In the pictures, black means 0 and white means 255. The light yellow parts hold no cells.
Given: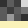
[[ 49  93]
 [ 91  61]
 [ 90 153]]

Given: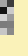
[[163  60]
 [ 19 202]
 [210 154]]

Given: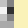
[[194 130]
 [243  49]
 [195 129]]

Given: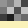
[[147 125]
 [119 195]
 [ 61  31]]

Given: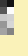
[[ 55  19]
 [ 89 252]
 [201 208]]

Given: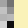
[[163 114]
 [194 145]
 [179 184]]

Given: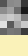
[[ 85 138]
 [142 161]
 [190 202]]
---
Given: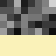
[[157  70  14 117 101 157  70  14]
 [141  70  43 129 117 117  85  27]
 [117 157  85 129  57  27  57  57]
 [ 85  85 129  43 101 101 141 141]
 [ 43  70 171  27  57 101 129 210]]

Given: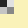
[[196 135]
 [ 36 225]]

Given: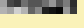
[[178 162 207 178  99 136  31  19   7 150  57]
 [162  72  57 111  85  85 111 150  85 123  45]]

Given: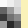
[[250 238 222]
 [154  41  88]
 [100 154 210]
 [ 57 114 139]]

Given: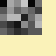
[[129 184 184  32 113 168]
 [101  73  45  60  88  88]
 [ 88 153 101 129 101  60]
 [ 73  45  20 141  88 184]
 [  6 168 141 199   6 113]]

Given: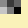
[[197 123   3]
 [137  58  99]]
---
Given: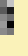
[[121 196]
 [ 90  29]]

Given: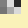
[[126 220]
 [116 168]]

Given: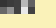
[[ 52  60]
 [103 145]]

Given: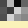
[[ 73 183]
 [ 86  58]]

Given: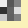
[[238  87]
 [ 49 100]]

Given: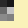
[[ 41  23]
 [106 194]]

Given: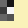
[[105  22]
 [ 58 246]]

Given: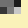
[[112 111]
 [ 54 121]]

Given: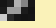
[[ 21  32]
 [ 27 157]]
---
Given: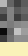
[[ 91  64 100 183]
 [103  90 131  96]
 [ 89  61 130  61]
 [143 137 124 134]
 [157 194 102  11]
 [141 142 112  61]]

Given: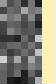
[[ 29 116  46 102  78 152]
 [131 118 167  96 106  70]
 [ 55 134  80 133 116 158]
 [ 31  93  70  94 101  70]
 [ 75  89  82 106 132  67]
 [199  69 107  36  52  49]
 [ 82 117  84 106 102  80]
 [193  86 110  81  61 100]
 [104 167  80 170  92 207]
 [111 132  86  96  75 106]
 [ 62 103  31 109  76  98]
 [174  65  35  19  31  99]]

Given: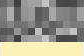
[[101  74  71  73 140 194 162 162 153  64 125 104]
 [160 117 129 132 166 102  89 153 147  93 173 125]
 [161 117 129 132 166 102  90 153 146  92 172 125]
 [125 122 136 107  97 123 101 135 116 112 133 116]
 [102 195 160 169 105  86 191  76 106 150  91  86]
 [101  74  71  73 140 195 162 162 153  64 125 104]]

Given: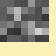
[[ 84  90 149  76  80  99 101]
 [143  76 102 125 185 143  92]
 [ 55  78  83  76 178  81  93]
 [105  94 166 127  92 128 115]
 [172 208 158 111  49  56 140]
 [ 66  64 107  76  92  95  55]]

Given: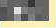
[[101 100  54  98 102  98 116]
 [100 106 112 129 223  98  82]
 [102  95 125  78 144  95  86]]

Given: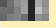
[[142 168  36 156 141 111  86]
 [151 191  36 162 129 107 110]
 [135 145  36 111 133 126 104]]

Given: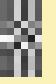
[[ 91 185  63 207  92 105]
 [ 89 186  60 210  90 104]
 [ 89 186  60 210  90 104]
 [148 128 214  67 143 123]
 [ 91 184  64 206  92 105]
 [234  33 121 147 242 248]
 [152 126 242  39 144 118]
 [ 75 204  75 201  72  78]
 [ 88 187  57 212  89 103]
 [ 91 185  63 207  92 105]
 [ 74 205  74 202  71  77]]

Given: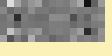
[[153  97  18 169 144 124 129 124 113 160 149 127 162 221 116]
 [127 118 124 121 130 119 118 113 121 120 141 114 121 105 136]
 [143 133  99 117  80 135 139 140 109 108 114 124  45 129 114]
 [126 123 112 118 107 123 124 125 117 115 118 120  97 122 118]
 [145 103  42 157 137 122 127 124 115 151 142 126 151 195 119]
 [141 121 130 124 150 119 114 102 124 122 175 104 125  84 163]]
